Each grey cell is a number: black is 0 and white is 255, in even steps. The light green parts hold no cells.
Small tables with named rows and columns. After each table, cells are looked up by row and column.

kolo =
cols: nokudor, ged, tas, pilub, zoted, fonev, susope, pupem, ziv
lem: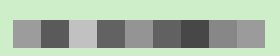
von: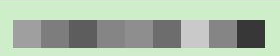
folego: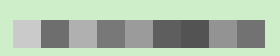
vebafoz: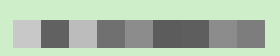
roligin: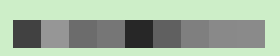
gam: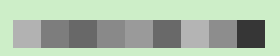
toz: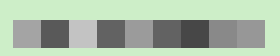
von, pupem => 133
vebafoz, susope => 94
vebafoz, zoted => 140
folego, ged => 110
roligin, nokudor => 65
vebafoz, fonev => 92
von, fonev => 109
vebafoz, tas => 188
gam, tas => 104
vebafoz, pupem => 140
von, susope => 201
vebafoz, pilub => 112
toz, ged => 89
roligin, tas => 108
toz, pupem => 137
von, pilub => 133

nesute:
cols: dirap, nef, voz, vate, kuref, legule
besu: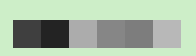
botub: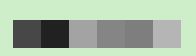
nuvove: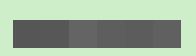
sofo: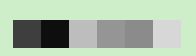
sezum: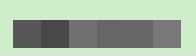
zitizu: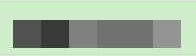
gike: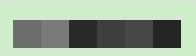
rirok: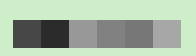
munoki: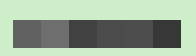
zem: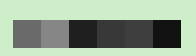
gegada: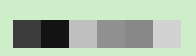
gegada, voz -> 191
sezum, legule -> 120
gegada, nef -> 19
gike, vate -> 62
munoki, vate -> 75
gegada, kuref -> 136
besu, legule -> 184
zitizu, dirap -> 81
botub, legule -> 181
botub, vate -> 133
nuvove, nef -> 87
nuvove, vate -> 94
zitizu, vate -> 113
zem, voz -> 31
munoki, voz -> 65
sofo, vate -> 149
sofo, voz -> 189
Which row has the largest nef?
zem

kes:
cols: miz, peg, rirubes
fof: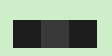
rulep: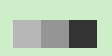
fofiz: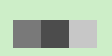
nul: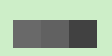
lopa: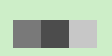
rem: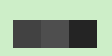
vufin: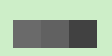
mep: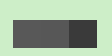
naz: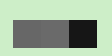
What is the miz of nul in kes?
105
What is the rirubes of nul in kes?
65
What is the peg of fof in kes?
57
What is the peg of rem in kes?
78
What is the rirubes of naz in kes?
22
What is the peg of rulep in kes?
149
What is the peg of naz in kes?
106
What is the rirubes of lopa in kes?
199
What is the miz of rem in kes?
66
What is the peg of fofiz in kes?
76
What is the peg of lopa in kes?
76
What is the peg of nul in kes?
97
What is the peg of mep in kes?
87

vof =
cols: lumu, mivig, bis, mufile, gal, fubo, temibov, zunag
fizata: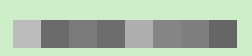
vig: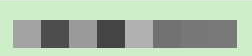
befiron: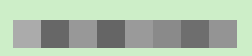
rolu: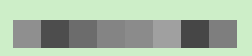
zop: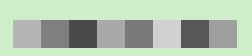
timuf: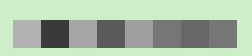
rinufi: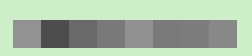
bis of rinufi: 105
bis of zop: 74
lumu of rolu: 143
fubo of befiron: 138
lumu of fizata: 187
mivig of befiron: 103
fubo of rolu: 160
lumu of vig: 163
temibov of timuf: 104
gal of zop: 121
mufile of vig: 68
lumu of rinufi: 146
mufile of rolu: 132
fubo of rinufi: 122
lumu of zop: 181
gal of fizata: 174
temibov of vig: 120
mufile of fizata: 109

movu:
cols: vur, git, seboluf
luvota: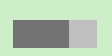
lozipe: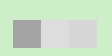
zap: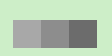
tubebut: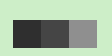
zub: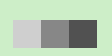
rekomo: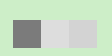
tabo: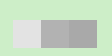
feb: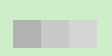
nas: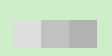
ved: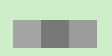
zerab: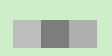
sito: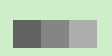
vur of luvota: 114
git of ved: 120
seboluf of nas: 178
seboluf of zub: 81
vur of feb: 178
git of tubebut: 69
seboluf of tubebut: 143
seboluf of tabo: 169
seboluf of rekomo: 211
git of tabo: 178
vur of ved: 165
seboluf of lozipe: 215

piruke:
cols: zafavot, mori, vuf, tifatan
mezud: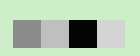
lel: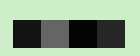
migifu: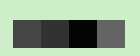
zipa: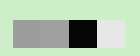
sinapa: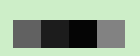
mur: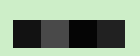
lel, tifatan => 38
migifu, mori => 50
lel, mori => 101
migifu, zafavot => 70
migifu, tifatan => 100
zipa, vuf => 6
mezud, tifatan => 212
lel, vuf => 5
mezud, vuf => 5
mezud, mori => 191
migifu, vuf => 5
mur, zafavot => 18
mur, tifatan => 33
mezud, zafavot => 140
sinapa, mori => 28
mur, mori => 73

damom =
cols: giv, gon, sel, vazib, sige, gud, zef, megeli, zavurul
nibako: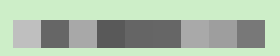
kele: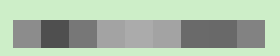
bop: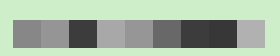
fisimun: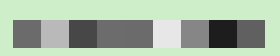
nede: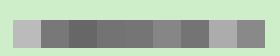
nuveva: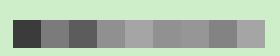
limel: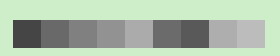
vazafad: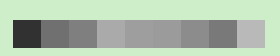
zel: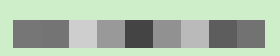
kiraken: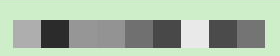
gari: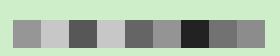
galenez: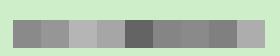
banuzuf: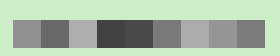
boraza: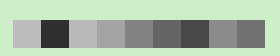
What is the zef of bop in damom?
60
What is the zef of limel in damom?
89
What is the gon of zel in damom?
116
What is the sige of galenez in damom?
100
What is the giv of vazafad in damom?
49
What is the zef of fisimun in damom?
134
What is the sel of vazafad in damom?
127
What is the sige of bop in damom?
150
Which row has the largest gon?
gari

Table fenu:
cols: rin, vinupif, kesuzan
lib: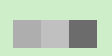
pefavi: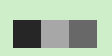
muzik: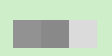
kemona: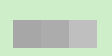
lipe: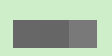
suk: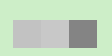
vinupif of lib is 192
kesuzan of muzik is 219
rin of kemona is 167
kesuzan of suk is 132
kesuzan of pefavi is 104
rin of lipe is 103
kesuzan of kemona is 191
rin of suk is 194
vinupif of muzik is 137
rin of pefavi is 38
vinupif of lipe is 102
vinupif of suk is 200
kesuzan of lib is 108
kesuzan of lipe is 121
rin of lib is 174
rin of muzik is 146
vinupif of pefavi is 167
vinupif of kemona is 172

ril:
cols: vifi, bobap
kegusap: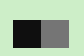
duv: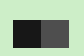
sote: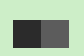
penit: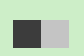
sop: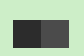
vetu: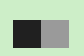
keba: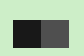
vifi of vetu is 32
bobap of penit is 196
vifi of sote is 43
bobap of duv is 78
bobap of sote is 92
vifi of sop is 44
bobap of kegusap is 117
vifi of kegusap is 15
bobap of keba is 79
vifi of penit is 60
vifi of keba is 24
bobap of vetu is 154
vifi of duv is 23
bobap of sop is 75

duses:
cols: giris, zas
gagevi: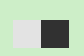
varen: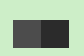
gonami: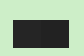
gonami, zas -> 34
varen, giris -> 76
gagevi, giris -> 227
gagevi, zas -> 49
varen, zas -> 43
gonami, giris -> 37

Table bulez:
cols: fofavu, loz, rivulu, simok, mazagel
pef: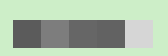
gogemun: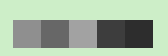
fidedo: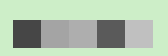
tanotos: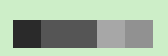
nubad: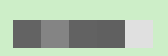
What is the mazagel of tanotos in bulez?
145
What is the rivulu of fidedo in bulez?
174
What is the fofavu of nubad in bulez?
99
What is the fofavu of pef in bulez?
91
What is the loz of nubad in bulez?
132
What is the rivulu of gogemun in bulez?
162
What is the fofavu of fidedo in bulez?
70
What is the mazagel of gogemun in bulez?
45
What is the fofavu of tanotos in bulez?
42
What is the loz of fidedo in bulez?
164
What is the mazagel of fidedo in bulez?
192
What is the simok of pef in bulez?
98
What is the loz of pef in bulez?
125
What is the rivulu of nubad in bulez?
98
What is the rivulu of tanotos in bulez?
85
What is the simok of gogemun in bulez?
61
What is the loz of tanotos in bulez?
85
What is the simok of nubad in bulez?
96
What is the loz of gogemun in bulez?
103

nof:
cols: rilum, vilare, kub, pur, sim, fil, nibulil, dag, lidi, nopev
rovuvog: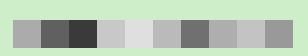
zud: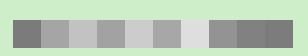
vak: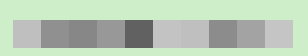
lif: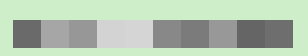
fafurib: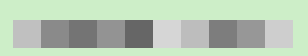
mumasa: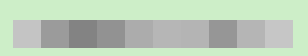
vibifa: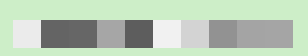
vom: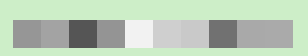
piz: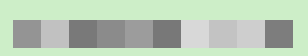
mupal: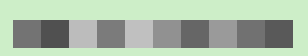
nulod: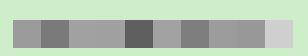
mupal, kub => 188
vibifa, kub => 102
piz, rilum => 148
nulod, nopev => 207
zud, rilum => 123
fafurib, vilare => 138
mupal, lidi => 113
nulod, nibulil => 126
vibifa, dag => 146
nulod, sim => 95
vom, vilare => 163
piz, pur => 139
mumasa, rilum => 196
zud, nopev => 124
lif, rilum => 106
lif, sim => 213
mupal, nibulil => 102
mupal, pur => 123
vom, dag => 113
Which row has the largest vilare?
piz

